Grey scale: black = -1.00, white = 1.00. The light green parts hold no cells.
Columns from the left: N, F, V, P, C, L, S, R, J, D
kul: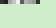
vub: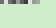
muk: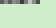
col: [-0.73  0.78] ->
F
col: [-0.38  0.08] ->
P
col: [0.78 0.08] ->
F

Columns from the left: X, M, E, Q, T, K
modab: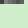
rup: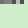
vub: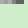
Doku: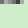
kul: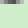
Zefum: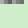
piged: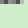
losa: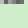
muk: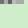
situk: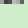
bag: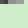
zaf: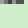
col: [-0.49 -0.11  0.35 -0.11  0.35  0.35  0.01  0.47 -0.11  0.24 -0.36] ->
X
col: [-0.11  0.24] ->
X
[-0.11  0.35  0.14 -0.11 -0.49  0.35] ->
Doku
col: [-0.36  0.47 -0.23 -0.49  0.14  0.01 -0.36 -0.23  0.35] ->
T
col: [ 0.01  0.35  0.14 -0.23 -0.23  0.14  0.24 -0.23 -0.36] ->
E
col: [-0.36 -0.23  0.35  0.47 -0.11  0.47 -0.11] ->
K

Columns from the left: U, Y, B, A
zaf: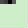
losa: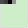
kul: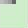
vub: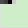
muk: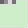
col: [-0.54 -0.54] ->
Y
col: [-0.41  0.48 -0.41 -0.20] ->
U
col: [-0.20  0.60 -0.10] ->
A

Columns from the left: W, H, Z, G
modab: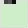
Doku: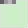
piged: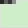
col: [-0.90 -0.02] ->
G
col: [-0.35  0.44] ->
Z

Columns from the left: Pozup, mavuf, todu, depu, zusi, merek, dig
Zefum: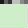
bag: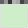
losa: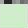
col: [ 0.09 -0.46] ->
merek
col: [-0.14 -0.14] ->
dig

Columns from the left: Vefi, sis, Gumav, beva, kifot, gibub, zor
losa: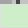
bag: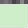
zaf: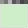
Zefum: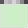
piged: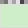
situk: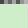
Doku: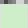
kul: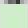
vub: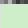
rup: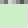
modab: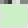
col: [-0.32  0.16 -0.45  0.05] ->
Vefi
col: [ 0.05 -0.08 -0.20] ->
beva
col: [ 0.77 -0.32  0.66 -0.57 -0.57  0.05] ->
kifot
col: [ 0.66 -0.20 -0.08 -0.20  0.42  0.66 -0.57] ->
Gumav
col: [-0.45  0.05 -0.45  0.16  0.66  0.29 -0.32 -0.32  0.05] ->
gibub

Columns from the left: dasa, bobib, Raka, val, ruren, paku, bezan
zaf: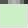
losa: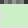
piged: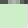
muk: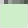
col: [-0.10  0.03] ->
paku
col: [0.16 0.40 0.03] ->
val
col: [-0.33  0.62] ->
dasa

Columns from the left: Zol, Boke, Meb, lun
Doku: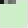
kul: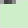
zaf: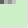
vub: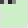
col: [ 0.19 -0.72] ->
Meb
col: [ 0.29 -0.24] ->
Zol
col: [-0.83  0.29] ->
Zol
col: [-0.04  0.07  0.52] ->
lun
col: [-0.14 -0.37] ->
Meb
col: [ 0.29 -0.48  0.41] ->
Boke

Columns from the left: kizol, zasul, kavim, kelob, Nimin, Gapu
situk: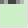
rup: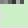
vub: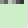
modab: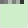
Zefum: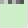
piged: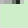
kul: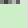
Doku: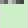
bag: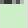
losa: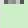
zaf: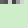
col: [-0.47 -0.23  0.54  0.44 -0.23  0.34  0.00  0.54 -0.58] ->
kavim
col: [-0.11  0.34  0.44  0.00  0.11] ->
kizol
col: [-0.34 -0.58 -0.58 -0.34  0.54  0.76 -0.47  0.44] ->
Gapu
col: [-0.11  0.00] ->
kizol

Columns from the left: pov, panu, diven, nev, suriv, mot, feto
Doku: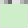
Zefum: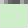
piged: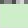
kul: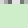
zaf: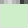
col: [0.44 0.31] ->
mot
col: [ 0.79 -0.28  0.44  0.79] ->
suriv
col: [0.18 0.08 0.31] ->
panu
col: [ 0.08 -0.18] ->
diven
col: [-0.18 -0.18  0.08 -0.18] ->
diven

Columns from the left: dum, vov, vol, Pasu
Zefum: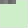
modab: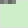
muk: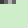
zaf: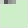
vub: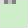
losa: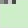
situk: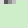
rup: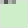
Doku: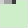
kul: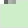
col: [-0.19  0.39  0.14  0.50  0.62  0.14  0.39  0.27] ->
vol
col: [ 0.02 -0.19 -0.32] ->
vov
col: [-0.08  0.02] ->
Pasu
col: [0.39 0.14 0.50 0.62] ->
vol
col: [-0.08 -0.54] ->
dum

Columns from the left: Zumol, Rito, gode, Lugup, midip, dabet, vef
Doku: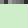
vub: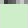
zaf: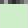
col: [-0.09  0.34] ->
midip
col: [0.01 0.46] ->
Zumol
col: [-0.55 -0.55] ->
Rito
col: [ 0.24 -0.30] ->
gode

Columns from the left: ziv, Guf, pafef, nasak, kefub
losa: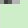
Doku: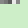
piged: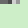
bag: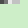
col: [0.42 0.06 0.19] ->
kefub
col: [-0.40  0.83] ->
pafef
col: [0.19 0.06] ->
ziv
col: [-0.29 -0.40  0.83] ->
pafef
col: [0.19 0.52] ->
kefub
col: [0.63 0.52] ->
nasak
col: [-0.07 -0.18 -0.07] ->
Guf

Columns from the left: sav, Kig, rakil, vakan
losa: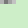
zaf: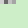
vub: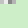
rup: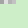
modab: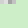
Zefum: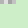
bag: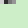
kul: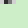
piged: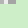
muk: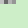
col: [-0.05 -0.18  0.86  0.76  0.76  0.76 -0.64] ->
Kig
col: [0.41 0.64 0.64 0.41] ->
sav
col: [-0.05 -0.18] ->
Kig
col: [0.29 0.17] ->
vakan
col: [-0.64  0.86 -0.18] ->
Kig

